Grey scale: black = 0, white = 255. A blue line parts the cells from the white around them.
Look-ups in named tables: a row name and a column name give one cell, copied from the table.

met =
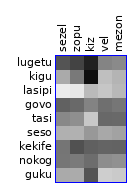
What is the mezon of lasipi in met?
184
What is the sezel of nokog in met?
118
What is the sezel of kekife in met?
117
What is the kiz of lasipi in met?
186
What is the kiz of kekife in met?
96
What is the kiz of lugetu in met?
33
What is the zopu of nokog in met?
122
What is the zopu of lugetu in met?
67
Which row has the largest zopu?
lasipi

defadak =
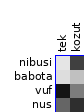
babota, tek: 221
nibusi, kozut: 64
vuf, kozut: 124
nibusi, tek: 229
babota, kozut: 192
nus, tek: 101
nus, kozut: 46
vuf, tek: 20

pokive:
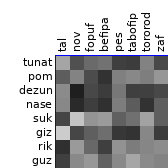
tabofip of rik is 124
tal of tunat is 165
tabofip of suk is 112
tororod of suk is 162
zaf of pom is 150
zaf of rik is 140
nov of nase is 42
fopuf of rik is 104
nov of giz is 70
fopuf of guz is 151
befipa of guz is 97
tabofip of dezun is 63
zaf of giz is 60
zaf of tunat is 73
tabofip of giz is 51
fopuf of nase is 62
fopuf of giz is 95

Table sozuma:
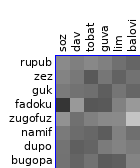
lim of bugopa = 95
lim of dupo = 131
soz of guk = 122
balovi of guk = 102
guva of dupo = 123
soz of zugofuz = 146
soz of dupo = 115
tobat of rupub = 136
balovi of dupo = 123
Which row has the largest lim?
zugofuz

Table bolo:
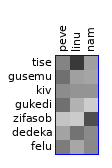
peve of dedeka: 163
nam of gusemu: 165
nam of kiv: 148
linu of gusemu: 160
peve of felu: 124
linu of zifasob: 203
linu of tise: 57
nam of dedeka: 138
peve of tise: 132
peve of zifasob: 196
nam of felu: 137
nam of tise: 159
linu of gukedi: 178
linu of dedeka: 115
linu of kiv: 148
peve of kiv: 140
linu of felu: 167
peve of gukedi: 112
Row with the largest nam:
gukedi

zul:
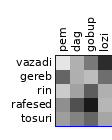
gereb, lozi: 110
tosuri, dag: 131
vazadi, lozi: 44
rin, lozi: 176
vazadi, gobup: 121
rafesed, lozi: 182
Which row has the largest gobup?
gereb

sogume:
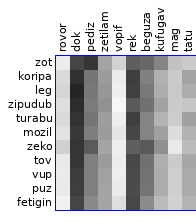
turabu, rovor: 218
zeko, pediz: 91
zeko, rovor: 208
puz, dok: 62
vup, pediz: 128
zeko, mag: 233
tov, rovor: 233
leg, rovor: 213
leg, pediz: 119
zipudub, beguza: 113
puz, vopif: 234
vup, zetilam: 162
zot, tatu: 202
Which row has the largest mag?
zeko

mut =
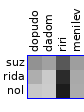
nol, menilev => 171
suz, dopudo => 146
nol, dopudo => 199
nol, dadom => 204
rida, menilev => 169
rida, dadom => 202
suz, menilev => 158
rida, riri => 43
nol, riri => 28
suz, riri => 88
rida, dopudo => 174
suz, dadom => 161
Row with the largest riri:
suz

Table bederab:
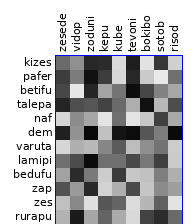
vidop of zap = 154
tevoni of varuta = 189
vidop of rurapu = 26
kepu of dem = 193
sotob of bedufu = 127
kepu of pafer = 61
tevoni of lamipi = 73
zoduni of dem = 9
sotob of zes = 96
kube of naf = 111
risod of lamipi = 203
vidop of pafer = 124
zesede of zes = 192
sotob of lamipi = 63
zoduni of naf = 167

